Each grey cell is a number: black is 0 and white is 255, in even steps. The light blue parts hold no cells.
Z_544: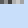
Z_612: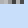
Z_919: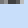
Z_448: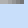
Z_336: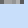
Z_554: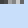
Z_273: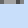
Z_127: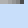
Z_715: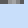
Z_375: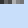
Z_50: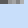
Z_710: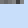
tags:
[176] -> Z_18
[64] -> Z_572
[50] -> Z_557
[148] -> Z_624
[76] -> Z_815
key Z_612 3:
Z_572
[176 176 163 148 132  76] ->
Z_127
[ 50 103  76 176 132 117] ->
Z_375
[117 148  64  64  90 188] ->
Z_919
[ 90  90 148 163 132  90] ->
Z_715

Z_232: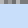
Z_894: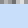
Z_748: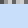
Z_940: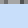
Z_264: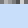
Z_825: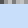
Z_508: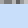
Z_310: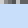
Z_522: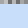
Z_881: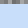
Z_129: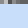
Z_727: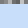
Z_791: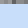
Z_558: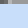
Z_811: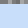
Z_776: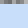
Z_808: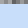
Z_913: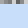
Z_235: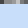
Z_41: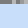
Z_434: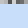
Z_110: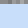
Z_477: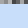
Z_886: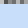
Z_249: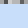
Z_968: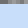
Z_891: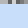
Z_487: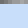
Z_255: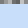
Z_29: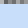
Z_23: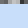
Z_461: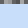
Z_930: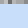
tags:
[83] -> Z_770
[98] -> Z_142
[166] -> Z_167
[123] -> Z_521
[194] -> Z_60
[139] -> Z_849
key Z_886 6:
Z_167
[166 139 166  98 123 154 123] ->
Z_808
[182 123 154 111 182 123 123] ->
Z_232
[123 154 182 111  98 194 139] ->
Z_255
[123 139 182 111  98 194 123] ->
Z_727
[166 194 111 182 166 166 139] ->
Z_930
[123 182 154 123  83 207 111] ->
Z_264

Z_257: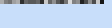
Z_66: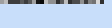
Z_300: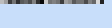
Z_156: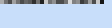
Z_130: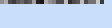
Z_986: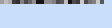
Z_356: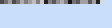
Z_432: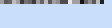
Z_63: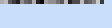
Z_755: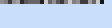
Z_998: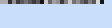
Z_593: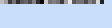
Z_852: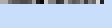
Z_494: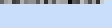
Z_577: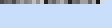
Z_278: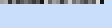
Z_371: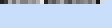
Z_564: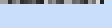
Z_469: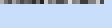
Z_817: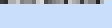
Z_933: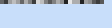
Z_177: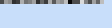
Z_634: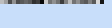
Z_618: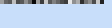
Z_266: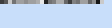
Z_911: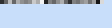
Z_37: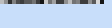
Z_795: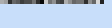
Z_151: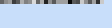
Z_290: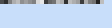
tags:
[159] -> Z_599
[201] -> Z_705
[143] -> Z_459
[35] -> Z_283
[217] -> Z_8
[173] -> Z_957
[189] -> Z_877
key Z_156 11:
Z_705
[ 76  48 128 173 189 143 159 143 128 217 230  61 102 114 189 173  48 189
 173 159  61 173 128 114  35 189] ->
Z_290
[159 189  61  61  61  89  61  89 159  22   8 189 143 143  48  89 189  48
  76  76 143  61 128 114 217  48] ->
Z_66
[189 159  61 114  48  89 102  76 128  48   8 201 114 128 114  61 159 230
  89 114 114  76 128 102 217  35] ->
Z_593
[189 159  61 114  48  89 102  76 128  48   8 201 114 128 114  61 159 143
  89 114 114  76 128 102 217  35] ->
Z_300

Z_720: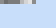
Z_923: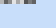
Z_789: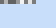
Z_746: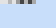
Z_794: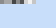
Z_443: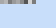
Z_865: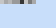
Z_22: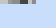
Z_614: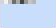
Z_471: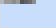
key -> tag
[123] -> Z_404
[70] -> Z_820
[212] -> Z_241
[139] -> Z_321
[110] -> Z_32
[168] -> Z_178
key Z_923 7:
Z_404
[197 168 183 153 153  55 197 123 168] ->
Z_865

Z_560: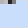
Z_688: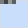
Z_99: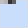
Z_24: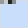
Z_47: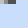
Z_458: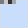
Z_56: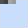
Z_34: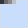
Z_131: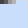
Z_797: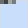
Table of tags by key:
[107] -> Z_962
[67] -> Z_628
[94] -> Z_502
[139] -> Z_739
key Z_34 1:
Z_962
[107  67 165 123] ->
Z_797
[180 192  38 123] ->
Z_560
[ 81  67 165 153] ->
Z_56
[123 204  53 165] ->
Z_458

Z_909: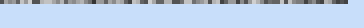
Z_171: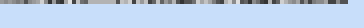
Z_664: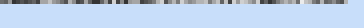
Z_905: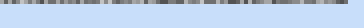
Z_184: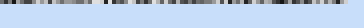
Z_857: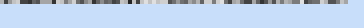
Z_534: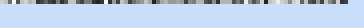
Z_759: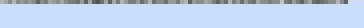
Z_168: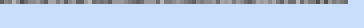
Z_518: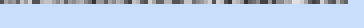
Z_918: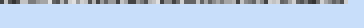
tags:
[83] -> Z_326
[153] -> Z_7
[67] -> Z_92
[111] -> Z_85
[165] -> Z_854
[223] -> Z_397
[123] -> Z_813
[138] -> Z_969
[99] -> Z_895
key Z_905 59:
Z_895
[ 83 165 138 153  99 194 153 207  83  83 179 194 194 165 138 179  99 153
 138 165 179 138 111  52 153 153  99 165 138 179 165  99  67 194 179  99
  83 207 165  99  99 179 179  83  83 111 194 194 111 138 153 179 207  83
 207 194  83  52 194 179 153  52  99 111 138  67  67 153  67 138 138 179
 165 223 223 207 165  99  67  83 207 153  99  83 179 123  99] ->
Z_518

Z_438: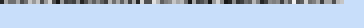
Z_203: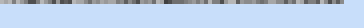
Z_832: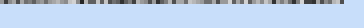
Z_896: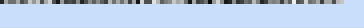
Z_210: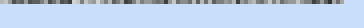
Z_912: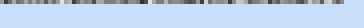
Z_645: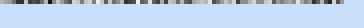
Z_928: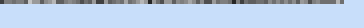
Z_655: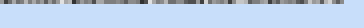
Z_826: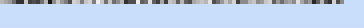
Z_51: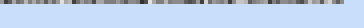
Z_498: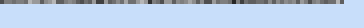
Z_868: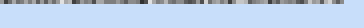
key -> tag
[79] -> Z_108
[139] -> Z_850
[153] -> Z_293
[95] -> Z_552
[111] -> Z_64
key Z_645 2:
Z_293
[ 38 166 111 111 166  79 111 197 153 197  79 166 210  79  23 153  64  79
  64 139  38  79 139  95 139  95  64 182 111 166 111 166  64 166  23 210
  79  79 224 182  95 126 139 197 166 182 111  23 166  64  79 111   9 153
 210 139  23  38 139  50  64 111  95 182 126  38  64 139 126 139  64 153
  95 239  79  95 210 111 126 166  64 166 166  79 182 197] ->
Z_896
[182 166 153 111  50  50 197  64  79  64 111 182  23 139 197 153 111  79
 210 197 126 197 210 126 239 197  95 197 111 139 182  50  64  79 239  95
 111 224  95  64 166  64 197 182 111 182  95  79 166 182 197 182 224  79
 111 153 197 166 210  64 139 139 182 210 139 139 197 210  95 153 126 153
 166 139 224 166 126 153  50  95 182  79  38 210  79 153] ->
Z_645
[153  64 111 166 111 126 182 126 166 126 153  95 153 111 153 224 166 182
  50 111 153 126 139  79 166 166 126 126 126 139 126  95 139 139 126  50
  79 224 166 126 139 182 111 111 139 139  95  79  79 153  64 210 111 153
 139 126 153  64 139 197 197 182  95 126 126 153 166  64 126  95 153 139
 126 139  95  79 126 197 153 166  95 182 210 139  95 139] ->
Z_655
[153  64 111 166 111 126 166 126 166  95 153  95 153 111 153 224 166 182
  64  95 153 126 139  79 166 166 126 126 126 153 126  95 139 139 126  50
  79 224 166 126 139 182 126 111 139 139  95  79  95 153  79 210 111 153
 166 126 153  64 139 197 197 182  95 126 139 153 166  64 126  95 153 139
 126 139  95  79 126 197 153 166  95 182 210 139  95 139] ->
Z_868

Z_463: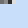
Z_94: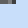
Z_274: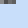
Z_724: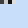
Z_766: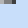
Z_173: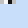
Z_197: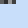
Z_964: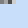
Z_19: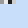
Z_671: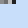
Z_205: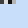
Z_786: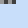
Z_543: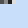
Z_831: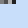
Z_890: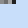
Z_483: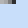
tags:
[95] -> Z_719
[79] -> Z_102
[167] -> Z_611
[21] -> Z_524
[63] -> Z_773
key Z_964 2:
Z_102
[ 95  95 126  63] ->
Z_94
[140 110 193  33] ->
Z_671
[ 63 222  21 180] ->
Z_205
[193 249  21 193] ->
Z_173
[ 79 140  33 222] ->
Z_543

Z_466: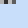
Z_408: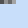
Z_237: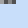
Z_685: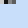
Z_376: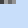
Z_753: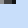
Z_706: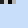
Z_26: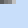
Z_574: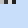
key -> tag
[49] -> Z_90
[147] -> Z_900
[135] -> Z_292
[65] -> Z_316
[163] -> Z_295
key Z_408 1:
Z_900
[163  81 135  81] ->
Z_237
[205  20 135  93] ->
Z_685

